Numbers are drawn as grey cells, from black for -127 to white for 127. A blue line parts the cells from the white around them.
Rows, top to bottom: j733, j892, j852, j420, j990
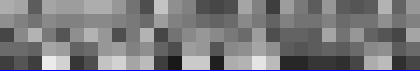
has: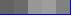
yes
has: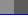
yes

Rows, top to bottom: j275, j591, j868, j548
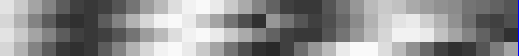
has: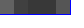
yes
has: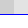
yes
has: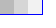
yes
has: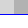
yes

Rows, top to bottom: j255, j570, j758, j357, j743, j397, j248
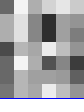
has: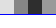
no
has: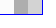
no
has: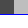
no
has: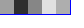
no
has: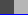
yes
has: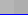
no

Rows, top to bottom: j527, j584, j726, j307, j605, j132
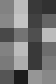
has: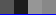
yes
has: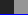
no
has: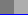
yes

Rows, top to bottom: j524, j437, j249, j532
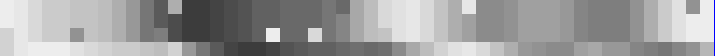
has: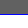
yes
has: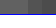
no
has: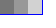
no
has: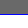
yes
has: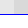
yes
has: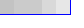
no

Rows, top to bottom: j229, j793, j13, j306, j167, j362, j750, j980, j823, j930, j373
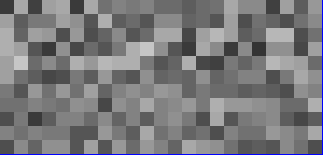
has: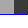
yes
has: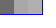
no
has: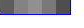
yes
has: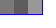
yes
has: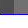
yes

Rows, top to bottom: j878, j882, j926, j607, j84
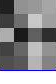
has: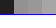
yes
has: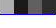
yes
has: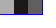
yes
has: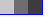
no

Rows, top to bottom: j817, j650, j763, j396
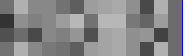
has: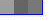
no
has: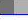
yes
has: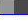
no
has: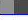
yes
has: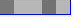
no

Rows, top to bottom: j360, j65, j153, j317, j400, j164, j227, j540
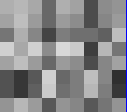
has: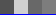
no
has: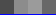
no

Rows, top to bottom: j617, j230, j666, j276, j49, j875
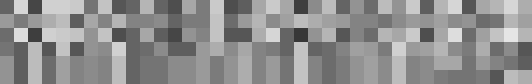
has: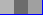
no
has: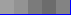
no
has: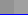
yes

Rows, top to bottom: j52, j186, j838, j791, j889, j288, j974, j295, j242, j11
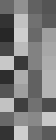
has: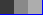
no
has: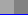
no
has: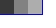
yes
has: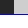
yes
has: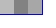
yes

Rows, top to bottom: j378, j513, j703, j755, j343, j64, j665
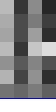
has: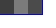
no
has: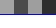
yes
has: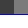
no
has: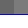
yes

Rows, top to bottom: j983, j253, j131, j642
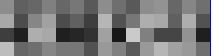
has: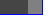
no
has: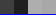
yes
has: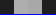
yes

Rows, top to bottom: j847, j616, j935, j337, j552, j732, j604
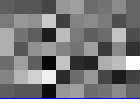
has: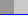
no
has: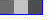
yes
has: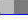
yes

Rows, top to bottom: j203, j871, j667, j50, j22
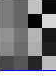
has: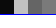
no
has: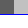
no
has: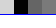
no

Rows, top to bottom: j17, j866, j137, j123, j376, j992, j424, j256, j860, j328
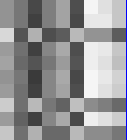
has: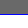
yes
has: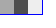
yes
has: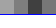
no
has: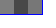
no
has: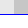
yes
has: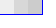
no

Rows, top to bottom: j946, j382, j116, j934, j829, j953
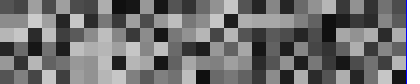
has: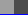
yes
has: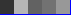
yes
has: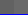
no
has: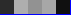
no
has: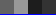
no

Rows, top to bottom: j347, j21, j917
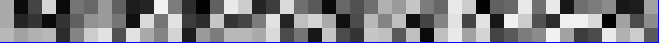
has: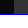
yes
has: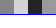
no
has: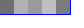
no

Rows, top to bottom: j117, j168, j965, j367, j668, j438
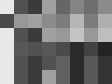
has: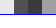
yes
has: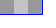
yes
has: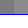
no
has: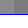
yes
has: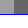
yes
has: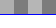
no
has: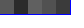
no

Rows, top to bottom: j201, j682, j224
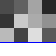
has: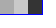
no
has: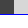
no
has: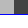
yes
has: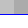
no

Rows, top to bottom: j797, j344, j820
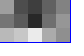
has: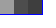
yes
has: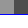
no

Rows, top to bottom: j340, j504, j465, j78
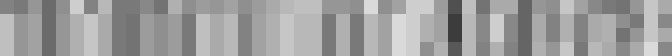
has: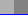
yes
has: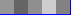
no
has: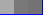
yes
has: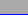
yes
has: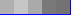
yes
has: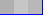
yes

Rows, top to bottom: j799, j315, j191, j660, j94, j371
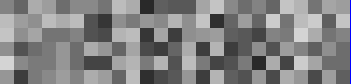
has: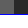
no
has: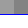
yes

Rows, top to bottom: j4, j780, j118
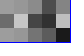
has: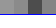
yes
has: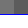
yes
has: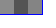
no
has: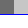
yes

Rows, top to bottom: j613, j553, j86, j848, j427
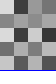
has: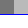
no
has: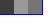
yes
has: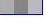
no
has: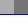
no
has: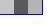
yes
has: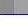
no

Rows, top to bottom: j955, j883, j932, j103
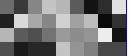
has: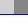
no
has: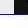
yes
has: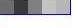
no
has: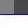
yes
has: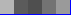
yes

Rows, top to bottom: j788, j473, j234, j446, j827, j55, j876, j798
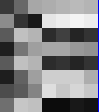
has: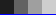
yes
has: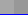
yes
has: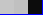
yes
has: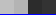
yes

